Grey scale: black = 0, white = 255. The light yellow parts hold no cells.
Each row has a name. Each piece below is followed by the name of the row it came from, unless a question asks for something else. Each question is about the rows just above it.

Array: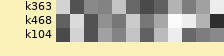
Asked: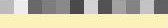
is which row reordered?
k104
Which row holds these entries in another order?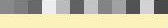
k104
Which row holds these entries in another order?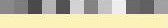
k363

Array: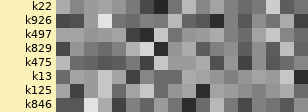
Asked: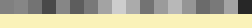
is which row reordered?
k22
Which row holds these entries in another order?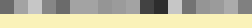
k497
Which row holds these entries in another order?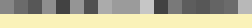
k475
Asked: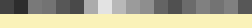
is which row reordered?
k926
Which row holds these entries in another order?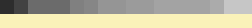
k13
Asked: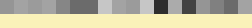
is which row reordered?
k13
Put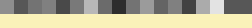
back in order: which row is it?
k846

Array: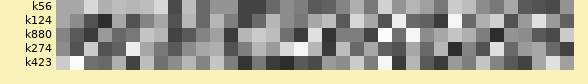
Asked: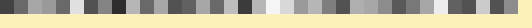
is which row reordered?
k274
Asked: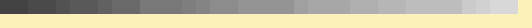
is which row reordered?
k56
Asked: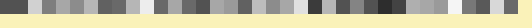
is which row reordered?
k124
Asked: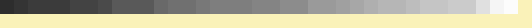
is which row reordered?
k423

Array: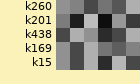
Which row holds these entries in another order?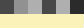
k438
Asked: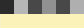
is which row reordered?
k15
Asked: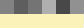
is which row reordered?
k169
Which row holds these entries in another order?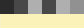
k438
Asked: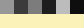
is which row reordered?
k201
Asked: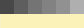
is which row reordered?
k169

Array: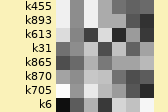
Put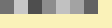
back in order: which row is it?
k31
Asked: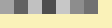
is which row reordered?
k31

